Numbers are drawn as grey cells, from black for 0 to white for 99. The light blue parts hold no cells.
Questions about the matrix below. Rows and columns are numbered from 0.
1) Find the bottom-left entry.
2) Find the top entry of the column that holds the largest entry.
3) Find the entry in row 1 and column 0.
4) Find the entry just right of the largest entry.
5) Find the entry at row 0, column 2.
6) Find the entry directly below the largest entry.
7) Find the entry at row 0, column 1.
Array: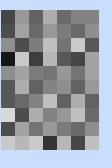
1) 78
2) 27
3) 30
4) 30
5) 38
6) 30
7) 59

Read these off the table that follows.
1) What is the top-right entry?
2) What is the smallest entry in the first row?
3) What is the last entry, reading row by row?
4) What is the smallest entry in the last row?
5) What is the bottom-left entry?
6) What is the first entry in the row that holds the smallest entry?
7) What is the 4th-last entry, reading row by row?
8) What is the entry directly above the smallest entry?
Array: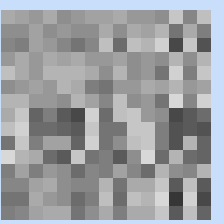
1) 74
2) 52
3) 39
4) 35
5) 49
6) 45
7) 77
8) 35

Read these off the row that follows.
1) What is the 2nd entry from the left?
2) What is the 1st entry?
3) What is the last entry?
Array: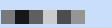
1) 9
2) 47
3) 58

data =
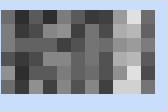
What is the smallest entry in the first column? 32
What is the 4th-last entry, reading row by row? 25
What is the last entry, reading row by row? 45
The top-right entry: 42
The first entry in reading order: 42
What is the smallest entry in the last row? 22
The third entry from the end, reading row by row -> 81
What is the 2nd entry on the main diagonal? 22
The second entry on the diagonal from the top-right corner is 71
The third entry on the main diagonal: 38
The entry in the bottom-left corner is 42

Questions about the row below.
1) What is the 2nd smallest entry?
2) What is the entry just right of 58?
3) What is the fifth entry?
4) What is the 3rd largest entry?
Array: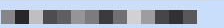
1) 19
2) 48
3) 37
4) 61

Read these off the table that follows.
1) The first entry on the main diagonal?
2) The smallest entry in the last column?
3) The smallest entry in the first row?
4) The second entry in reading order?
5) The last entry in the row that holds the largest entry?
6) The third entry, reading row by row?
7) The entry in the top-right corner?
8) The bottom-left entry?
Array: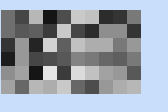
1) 43
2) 20
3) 8
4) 27
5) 34
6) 71
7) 47
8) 63

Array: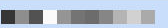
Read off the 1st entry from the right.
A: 66
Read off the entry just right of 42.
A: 52
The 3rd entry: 32

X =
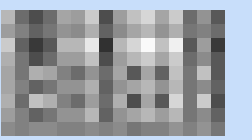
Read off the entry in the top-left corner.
71
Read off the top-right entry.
34
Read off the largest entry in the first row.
83
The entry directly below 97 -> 79
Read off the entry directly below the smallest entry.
30
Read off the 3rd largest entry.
90
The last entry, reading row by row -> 46
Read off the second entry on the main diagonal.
50
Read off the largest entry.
97
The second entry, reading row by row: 42
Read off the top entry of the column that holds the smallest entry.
30
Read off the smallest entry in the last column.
22
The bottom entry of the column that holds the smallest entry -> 50
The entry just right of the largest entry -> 75
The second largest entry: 93
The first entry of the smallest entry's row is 79
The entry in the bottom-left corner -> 54
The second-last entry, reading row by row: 57
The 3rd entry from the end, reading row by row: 50
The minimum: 19
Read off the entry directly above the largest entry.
71
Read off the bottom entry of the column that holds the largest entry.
50
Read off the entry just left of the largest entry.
83
